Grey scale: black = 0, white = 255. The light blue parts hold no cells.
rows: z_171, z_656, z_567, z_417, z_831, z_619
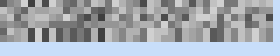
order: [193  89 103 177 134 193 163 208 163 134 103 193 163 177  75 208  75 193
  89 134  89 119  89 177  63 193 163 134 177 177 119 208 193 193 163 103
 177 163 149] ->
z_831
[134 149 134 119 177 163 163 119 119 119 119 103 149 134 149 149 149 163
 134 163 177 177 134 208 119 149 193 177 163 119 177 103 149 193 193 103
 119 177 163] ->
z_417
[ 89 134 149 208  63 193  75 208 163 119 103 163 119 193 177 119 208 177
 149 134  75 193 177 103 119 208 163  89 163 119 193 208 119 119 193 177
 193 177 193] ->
z_171
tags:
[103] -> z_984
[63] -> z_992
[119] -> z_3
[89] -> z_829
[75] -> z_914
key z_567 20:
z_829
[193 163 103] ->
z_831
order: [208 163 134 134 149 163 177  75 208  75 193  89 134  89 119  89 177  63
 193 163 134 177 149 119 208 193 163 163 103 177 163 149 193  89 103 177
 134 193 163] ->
z_619

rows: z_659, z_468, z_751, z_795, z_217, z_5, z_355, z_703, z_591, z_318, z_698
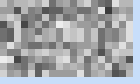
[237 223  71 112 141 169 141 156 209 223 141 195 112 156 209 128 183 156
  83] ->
z_591
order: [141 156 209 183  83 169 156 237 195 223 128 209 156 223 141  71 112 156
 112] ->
z_795

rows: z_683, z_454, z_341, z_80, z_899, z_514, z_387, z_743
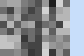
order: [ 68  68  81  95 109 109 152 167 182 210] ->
z_454
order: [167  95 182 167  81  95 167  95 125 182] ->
z_341

